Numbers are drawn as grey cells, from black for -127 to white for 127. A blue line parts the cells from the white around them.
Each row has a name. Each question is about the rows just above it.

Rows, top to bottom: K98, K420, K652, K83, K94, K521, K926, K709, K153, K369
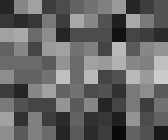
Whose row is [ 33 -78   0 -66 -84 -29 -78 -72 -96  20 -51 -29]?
K153
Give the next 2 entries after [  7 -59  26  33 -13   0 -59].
[ 57 -37]
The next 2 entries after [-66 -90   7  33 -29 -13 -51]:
[-45 -78]
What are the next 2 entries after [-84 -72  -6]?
[-66  41]
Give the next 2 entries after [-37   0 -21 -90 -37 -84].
[ -66 -117]

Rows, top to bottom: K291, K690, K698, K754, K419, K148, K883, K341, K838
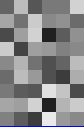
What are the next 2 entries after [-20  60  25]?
[-47 -67]
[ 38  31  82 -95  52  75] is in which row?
K341
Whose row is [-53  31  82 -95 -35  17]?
K698
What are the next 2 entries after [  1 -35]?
[-67 105]
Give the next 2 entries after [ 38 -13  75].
[ 9 17]
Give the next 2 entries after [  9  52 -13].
[-47 -27]

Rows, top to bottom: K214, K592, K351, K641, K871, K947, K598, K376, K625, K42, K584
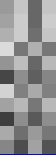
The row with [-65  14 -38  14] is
K625
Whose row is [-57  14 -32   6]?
K947
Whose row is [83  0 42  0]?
K598
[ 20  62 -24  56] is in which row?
K871

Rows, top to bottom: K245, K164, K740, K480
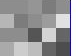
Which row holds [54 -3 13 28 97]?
K164
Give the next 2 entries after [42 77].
[ 61 -26]
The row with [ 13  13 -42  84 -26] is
K740
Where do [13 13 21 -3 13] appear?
K245
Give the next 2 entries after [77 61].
[-26 -50]

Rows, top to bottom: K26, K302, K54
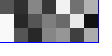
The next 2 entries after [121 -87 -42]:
[ -1 -21]
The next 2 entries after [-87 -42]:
[ -1 -21]
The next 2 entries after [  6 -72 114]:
[-14  50]
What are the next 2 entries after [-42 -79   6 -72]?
[114 -14]
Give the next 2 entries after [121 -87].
[-42  -1]
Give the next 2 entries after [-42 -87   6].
[ 22 -64]
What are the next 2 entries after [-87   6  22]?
[-64  44]

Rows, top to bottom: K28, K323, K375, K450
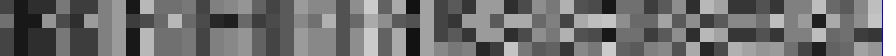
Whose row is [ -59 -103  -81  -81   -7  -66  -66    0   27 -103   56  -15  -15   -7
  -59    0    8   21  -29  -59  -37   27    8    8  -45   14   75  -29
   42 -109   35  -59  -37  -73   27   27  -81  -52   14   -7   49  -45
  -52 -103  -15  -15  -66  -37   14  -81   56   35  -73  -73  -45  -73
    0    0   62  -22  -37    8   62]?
K28
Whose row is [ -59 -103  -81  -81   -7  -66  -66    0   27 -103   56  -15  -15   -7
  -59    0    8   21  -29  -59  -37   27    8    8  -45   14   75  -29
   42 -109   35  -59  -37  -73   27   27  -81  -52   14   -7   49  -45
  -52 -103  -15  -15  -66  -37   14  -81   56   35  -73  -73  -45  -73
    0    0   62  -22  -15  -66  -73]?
K375

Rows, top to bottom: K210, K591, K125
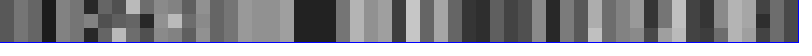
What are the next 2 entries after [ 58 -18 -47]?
[10  2]
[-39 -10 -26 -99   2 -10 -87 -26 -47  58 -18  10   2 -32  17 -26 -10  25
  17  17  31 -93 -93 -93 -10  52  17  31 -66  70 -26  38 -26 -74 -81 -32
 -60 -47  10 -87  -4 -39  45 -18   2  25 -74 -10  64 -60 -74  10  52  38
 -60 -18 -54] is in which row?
K210
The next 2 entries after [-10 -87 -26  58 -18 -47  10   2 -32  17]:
[-26 -10]

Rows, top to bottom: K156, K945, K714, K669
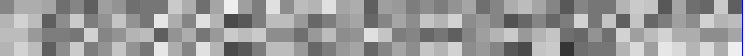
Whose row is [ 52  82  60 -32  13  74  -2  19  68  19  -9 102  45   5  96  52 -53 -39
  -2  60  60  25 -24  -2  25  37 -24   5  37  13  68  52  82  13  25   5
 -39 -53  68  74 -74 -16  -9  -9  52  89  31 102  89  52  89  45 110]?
K669
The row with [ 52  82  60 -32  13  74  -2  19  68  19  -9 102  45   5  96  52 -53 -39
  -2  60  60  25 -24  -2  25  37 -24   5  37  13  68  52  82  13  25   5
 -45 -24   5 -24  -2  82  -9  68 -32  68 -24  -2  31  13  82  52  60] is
K945
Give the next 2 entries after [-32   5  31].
[52 74]
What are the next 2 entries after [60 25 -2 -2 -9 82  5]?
[19 52]

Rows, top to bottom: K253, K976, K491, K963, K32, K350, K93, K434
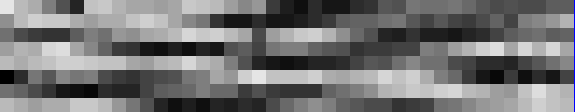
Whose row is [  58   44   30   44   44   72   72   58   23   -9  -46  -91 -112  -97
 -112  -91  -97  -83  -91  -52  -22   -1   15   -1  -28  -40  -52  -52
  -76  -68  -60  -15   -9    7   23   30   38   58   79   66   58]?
K434
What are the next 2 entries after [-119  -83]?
[-91 -91]
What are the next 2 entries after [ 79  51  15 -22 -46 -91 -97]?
[-76 -97]
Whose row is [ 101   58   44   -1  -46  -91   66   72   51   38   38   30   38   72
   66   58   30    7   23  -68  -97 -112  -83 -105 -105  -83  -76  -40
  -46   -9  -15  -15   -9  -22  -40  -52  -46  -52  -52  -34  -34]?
K253
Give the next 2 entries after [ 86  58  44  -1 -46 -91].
[-105 -112]
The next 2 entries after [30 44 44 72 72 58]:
[23 -9]

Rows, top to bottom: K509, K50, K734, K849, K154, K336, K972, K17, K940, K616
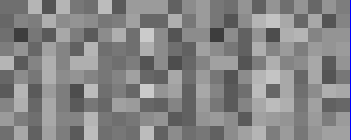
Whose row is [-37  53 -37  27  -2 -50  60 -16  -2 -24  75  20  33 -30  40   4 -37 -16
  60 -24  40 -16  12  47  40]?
K972
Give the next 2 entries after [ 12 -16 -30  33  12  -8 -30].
[47  4]
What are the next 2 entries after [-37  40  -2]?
[-37  12]

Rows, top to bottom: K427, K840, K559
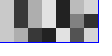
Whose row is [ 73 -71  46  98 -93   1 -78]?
K840
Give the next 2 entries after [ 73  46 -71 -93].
[ 98 -44]
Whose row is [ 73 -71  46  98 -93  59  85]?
K427
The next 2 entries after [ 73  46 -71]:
[-93  98]

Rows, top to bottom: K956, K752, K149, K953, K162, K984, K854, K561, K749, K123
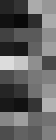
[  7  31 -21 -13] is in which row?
K749
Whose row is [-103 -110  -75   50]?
K561

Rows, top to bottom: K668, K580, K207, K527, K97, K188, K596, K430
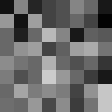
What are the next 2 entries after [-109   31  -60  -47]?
[-23 -60]
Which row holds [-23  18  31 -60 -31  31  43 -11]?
K527
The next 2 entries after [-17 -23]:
[ 24 -54]
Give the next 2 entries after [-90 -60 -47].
[  5 -23]
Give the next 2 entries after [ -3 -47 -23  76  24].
[-23 -67]
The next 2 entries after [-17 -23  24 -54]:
[ 12 -67]
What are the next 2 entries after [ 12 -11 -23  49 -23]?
[-47 -23]

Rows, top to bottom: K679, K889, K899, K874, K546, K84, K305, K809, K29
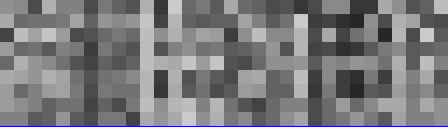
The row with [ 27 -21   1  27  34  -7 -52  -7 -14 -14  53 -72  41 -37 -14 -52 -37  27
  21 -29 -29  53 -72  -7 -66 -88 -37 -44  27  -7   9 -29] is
K305
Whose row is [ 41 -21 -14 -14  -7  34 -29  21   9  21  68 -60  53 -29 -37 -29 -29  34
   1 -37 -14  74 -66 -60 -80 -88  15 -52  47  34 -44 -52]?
K889
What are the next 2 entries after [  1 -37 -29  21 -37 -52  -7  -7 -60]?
[41 21]
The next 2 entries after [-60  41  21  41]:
[74 15]

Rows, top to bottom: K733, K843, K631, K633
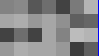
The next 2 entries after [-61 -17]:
[-61  38]
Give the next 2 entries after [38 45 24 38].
[ 16 -32]
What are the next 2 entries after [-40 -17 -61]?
[-5 52]
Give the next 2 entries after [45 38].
[38 24]

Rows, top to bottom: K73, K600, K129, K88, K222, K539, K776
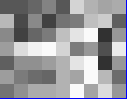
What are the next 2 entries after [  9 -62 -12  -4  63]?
[ 76 -32]
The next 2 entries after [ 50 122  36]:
[92 23]

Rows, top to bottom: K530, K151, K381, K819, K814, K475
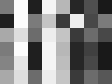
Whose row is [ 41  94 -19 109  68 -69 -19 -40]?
K475
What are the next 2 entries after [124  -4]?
[ 68 -69]
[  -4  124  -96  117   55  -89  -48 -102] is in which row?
K530
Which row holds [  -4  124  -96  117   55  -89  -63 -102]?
K819

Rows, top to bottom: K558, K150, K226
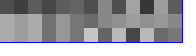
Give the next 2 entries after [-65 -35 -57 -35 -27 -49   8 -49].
[ 35 -72]
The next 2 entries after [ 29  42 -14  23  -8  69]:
[-27  56]
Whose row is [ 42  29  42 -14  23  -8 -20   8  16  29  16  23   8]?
K150

